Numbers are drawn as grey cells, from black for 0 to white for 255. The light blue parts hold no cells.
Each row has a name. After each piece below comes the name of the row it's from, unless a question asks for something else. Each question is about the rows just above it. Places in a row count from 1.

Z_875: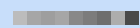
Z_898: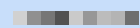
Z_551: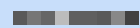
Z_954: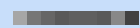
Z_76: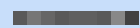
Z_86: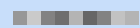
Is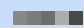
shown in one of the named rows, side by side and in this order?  yes
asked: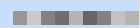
Z_86
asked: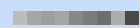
Z_875
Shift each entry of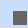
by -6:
[96]
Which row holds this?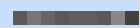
Z_76

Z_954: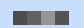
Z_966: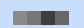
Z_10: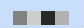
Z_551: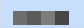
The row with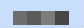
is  Z_551
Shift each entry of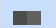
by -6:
[70 91]
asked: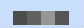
Z_954
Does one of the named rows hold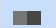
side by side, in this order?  no

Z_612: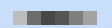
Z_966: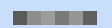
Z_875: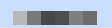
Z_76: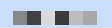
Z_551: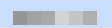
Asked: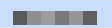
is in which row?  Z_966
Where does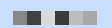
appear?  Z_76

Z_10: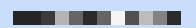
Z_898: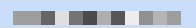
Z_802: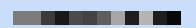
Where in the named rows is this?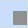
Z_898, 10
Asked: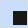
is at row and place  Z_802, 4
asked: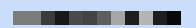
Z_802
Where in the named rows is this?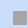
Z_802, 8
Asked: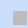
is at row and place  Z_10, 10
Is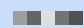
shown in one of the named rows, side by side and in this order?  no
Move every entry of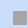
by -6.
[160]

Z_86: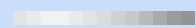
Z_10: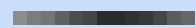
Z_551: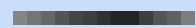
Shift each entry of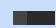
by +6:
[75 49 49]
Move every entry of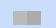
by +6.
[192 177]
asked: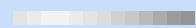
Z_86
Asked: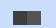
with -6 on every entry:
[56 78]

